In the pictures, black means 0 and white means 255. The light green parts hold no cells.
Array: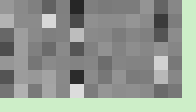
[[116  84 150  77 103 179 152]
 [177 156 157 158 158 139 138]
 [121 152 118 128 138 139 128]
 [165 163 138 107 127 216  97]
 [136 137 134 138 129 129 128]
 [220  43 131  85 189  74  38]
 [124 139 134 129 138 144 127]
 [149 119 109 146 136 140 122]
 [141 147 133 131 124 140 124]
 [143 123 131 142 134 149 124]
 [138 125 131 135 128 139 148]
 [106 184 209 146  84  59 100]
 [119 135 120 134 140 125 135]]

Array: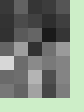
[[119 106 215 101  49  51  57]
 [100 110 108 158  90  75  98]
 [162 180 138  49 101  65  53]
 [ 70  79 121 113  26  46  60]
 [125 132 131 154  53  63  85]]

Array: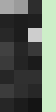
[[ 38  60  38  58  65  40  34 169]
 [ 28  47  48  36  38  29  29 155]
 [ 20  39  48  27  57 205  31  45]]

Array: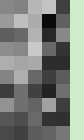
[[ 73  86 146  61 132 174 141  94 154 135]
 [ 64  77 112 112 174 165 135 104 190 130]
 [ 93 105  99  65 103 170 201 178 172 183]
 [ 99  50 161  35  63  44 104  39  10 195]
 [119  48  62 111  92  44  52 136  97  64]]

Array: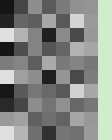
[[224 153  41  23 223 125  21 224  34  21]
 [181 161  70  89 159 133  78 179 102  70]
 [111  96 141 118 142  94 132 131  94 142]
 [ 49 111 116 105  31 170  85  31 168  90]
 [117  99 145  88 149 121 101 139  88 123]
 [113 166 103 209  73 132 178  73 212 144]
 [155 152 119 167 125 119 166 152 154 148]]

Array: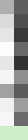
[[246 241 161 245 230 253 229 219 175]
 [106 158  92 143  50 104  58  79  95]]
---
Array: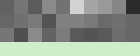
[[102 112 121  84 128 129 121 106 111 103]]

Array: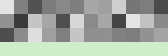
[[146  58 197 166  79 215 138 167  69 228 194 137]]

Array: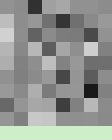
[[189 141 151 112  53 112 138 153]
 [181 136 183  93 166 143 206 129]
 [145 128 139 153  71 149  92 141]
 [104 149 167 164  62 129 184 139]]

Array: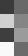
[[208 133]
 [249 107]]

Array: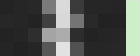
[[ 39  38  35  64 216 116  41  34  35]
 [ 37  34  37  87 226  81  38  38  39]]

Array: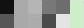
[[ 86 169 172  75 228]]

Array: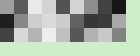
[[ 31 136 206 218 204  98  55  58 168]]
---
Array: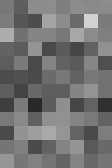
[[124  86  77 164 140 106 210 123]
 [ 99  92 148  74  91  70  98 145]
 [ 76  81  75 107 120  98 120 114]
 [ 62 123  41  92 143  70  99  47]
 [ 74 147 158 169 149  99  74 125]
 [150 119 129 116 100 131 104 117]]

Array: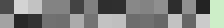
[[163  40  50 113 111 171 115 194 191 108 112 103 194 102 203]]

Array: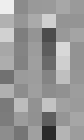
[[177 150 170 208 148 148]
 [167 132 156  93 216 147]
 [113 155 157 132 191 150]
 [122 188 146 195 161 155]
 [141 117 160  42 180 157]]

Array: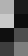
[[201  13]
 [ 61 126]]

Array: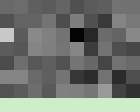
[[ 82  99  99 116  77 125  80  57 132 120]
 [ 92  86 133 127 117 134  60 115  78  71]
 [132 132 105  95 116  54  44 114  43  78]]

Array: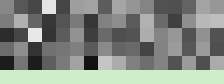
[[124 176 101  54  84 122  54 129 141  91 177 106  64 143 184 189]
 [108 142  51 113 118 128  90 138 100 105  68 131 155  87 155  79]]
